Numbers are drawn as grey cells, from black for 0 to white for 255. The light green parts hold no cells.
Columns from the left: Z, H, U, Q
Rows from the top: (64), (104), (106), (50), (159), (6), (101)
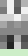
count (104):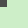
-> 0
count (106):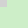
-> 2
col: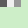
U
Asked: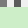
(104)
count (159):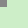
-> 4

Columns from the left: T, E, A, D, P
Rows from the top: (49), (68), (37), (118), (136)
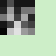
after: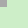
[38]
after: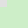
[155]
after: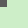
[65]
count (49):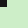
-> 4
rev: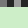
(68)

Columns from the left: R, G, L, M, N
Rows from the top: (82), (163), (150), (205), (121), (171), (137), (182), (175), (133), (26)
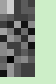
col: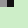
N
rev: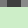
(137)
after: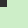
[150]
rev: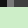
(137)
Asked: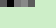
(175)

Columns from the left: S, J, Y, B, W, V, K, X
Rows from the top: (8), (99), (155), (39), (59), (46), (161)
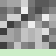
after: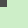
[104]
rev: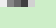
(155)
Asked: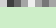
(39)
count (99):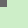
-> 4
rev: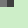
(161)
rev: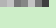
(161)
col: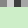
J

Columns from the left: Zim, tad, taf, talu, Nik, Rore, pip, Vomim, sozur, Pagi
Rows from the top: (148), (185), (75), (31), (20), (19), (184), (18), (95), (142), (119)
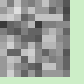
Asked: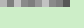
(148)
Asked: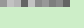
(95)
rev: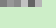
(95)
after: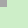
[207]
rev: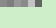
(95)
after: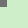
[138]
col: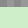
sozur

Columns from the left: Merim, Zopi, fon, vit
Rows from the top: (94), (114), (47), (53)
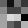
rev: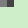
(114)
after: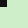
[113]
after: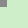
[67]
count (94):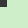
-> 1
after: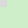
[205]
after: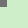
[54]

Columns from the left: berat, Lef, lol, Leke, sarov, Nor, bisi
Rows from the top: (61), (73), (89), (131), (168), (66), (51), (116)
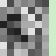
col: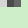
Nor
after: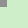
[89]
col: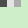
sarov
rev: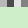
(73)
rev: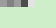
(51)
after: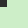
[33]

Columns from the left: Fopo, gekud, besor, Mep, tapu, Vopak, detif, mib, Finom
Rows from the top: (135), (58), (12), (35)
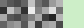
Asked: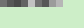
(135)
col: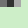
Fopo

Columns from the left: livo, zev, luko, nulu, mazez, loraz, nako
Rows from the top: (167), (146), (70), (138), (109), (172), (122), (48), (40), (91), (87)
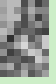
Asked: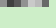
(48)
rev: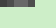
(109)
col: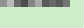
luko
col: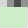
nulu

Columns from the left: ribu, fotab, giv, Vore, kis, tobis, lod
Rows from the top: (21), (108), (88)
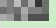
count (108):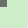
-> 3
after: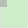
[110]
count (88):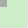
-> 1
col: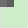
giv
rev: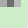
(21)

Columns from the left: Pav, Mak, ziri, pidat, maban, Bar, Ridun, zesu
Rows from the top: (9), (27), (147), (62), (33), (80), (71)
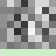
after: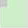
[216]
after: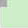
[216]
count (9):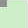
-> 1
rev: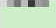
(147)
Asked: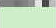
(27)
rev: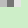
(62)

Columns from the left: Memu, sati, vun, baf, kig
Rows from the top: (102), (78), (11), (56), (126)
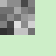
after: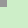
[167]
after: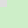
[140]
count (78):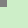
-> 1
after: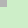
[140]
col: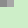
vun

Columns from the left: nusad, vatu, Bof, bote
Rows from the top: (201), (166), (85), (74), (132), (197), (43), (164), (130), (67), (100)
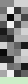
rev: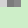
(164)
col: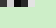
nusad
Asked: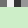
(166)
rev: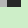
(130)

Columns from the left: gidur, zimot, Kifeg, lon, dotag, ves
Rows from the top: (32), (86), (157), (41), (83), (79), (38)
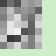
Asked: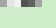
(83)
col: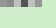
lon

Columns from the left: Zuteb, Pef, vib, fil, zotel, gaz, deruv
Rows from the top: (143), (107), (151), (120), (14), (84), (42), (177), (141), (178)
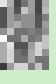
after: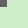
[171]
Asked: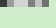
(178)
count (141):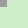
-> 0
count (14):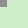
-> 2

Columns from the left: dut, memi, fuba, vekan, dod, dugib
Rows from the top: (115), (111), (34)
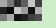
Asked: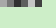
(115)
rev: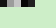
(111)
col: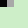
memi
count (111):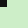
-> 1
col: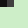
dod

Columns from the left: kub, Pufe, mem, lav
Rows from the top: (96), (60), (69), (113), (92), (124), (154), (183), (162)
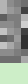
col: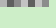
kub
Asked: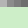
(96)
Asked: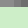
(183)
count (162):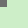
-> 3

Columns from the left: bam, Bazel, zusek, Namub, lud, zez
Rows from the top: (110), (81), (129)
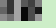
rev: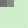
(129)
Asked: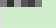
(110)
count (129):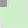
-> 1
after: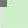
[164]

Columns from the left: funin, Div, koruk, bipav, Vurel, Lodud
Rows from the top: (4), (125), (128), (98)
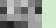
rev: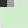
(125)
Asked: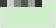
(125)
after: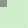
[161]

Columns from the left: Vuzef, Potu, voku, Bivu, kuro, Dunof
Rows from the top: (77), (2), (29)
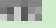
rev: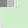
(29)
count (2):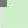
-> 1
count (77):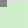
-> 5
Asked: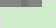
(77)
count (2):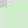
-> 1
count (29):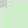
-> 2
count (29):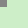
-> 2

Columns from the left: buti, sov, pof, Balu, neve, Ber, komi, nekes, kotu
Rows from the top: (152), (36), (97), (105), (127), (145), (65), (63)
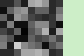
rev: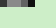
(105)
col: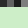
sov
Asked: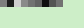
(65)
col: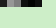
Balu

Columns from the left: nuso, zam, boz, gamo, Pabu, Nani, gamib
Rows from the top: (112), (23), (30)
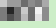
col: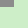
gamib
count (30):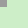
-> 0
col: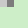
nuso
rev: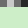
(23)

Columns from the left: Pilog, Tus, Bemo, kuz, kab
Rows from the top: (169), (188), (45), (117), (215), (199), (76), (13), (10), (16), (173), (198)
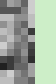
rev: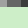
(16)
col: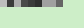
kab
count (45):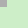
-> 0
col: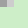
Pilog

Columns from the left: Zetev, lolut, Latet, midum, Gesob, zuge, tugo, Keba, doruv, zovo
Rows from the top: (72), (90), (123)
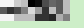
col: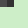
tugo
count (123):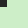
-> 1
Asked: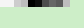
(72)
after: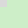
[157]
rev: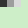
(90)
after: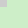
[189]

